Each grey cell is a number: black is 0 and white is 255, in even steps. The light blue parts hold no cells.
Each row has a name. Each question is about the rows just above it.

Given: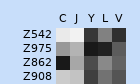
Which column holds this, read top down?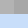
J
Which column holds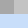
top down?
J
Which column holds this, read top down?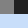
L
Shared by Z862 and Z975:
[25]

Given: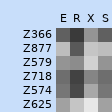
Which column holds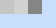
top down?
X
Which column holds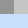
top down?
X

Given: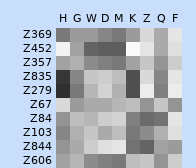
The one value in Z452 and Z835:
[229]
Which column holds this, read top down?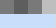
M
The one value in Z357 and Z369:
[121]
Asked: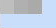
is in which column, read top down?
G

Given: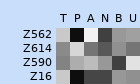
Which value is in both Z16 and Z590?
[152]
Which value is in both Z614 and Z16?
[144]
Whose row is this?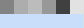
Z590
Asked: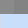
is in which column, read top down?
T

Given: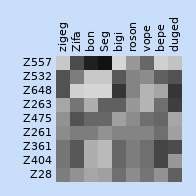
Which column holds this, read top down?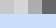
bon
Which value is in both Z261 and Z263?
[111]

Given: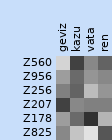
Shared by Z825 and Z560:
[136]
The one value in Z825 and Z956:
[136]
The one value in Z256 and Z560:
[99]

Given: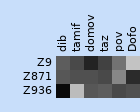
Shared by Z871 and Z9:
[73]
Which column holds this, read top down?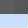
dib
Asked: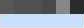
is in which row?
Z871
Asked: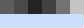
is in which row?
Z9
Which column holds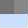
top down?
pov

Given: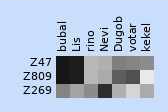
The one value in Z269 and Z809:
[170]
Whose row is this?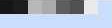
Z809
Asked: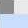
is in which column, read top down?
kekel
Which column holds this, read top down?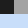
Lis
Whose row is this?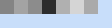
Z269
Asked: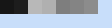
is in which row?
Z47

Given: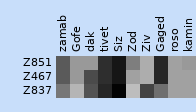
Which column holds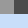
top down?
dak
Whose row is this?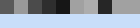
Z467
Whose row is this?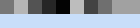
Z837
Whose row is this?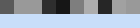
Z851

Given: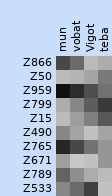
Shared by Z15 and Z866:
[187]
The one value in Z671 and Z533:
[193]

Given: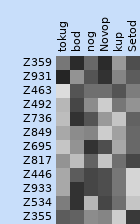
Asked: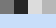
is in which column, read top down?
tokug
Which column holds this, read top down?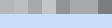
tokug
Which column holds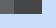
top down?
nog
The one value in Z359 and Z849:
[104]
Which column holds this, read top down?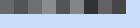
nog
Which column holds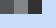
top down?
nog
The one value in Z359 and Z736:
[153]

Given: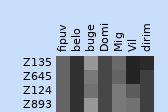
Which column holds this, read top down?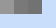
buge
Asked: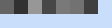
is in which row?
Z893
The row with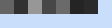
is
Z135
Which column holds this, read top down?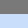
Mig

